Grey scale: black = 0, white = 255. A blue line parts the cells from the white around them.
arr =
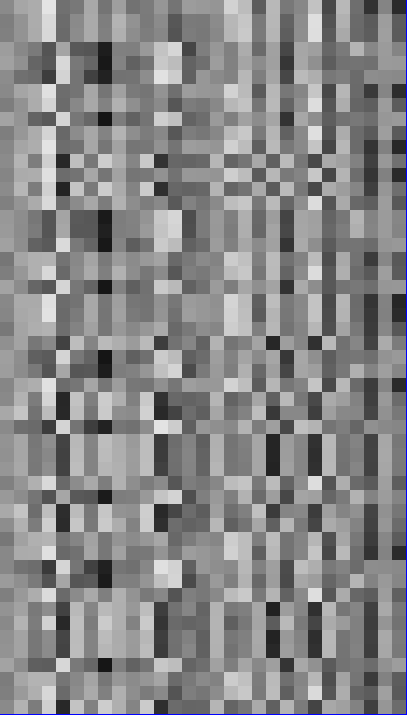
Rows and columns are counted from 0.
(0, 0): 138
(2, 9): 141
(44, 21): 122
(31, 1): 166
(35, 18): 107
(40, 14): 151
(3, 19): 161
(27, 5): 118
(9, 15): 135
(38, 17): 189
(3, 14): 126
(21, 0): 136
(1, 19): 183
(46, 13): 135
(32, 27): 168
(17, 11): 202
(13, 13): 99
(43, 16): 121
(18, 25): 114
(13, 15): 180
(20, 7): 22
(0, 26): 50
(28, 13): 99
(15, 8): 125
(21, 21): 136
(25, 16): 130
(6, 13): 157
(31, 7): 189
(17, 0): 161
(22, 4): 106
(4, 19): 160
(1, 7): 126
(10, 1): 165
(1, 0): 126
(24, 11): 61
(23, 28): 87
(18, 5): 136
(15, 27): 155
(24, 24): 113
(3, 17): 172

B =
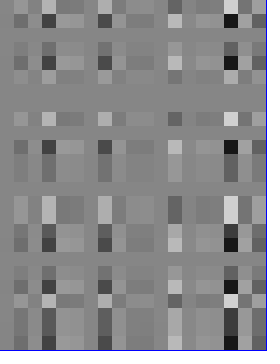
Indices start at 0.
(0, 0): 134
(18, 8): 134
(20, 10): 124
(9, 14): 134
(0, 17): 116
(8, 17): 116
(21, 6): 134
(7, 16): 134
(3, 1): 126
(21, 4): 121
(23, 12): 168
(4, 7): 74
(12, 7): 114
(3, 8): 139
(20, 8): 148
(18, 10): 134
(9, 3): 134
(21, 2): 130
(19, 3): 111
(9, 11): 134
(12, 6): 134
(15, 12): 100
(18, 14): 134
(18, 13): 134
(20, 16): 23
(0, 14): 124
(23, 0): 133
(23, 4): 147
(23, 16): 60
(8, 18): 159
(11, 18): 122
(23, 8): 144
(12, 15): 138
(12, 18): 122
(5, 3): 157
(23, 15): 142
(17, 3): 66
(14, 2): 130
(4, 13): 137

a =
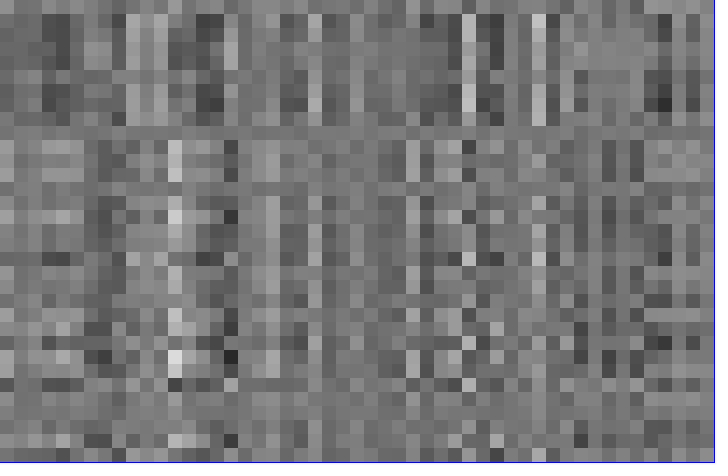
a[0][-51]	143
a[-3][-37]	108
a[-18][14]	146
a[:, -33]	[135, 130, 121, 126, 122, 110, 115, 113, 133, 113, 137, 139, 139, 112, 131, 133, 128, 121, 125, 140, 134, 111, 140, 117, 108, 132, 143, 110, 136, 127, 111, 117, 132]
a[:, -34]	[119, 104, 106, 107, 107, 121, 110, 112, 110, 120, 128, 117, 125, 121, 117, 130, 117, 121, 105, 120, 115, 120, 123, 131, 115, 129, 120, 110, 118, 118, 122, 130, 107]
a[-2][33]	103
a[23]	[137, 132, 148, 132, 163, 129, 80, 80, 136, 97, 121, 106, 176, 162, 137, 100, 61, 131, 117, 143, 110, 91, 137, 107, 124, 129, 106, 113, 116, 132, 109, 125, 154, 105, 99, 164, 108, 129, 114, 120, 122, 69, 115, 90, 106, 107, 85, 103, 115, 104, 110]
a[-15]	[103, 105, 108, 76, 72, 101, 122, 108, 82, 163, 137, 163, 114, 108, 66, 74, 141, 105, 125, 140, 88, 100, 162, 87, 99, 141, 110, 99, 112, 121, 80, 94, 73, 183, 80, 67, 125, 103, 185, 78, 141, 110, 130, 110, 126, 121, 101, 62, 137, 93, 137]
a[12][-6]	78
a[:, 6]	[126, 123, 127, 144, 138, 102, 121, 105, 130, 113, 107, 115, 109, 109, 104, 93, 98, 100, 122, 119, 110, 97, 111, 80, 100, 79, 110, 129, 124, 121, 101, 80, 136]
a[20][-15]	115
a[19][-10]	117
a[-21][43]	83
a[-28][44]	115
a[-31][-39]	97
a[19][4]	127
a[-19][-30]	104
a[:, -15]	[115, 123, 127, 127, 129, 121, 127, 123, 121, 120, 109, 111, 108, 120, 112, 105, 114, 116, 125, 112, 115, 118, 108, 108, 122, 102, 109, 131, 117, 117, 118, 108, 124]
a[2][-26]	137
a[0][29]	146
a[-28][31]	102
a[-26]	[97, 112, 124, 73, 88, 96, 105, 99, 100, 156, 129, 158, 114, 127, 70, 63, 128, 112, 113, 136, 83, 80, 170, 86, 100, 148, 101, 103, 120, 110, 88, 86, 80, 190, 68, 90, 123, 102, 173, 80, 153, 85, 124, 109, 122, 132, 74, 46, 125, 74, 127]
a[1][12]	125
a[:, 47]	[143, 65, 73, 106, 92, 79, 65, 46, 92, 111, 145, 118, 139, 102, 91, 130, 82, 86, 62, 128, 100, 78, 138, 103, 56, 110, 124, 82, 135, 116, 86, 104, 101]
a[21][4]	123
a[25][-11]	108
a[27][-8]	141
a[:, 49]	[144, 97, 95, 120, 109, 87, 86, 74, 117, 111, 144, 132, 144, 105, 112, 132, 102, 101, 93, 138, 118, 88, 142, 104, 75, 120, 137, 94, 141, 123, 94, 105, 119]
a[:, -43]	[100, 73, 90, 92, 93, 129, 100, 100, 76, 127, 113, 88, 103, 131, 89, 117, 96, 109, 82, 90, 89, 121, 98, 136, 118, 113, 89, 114, 96, 105, 126, 134, 81]
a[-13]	[137, 113, 122, 116, 119, 128, 110, 91, 89, 131, 139, 135, 169, 129, 108, 94, 92, 115, 134, 156, 103, 109, 145, 94, 111, 126, 114, 98, 98, 151, 80, 119, 122, 124, 98, 104, 115, 122, 160, 94, 115, 103, 129, 87, 118, 92, 116, 100, 138, 118, 132]
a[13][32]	117
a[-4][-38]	119
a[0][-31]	124
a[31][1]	132
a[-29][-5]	122

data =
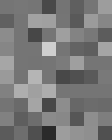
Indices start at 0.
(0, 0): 117
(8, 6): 142
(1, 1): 117
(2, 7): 92
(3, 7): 165
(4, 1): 117
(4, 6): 117
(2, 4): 159
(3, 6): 94
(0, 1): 119
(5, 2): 181
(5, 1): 116
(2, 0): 140
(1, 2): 162
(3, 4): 117
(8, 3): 139
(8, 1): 94
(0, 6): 117
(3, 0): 134
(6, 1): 174
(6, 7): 117
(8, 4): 136
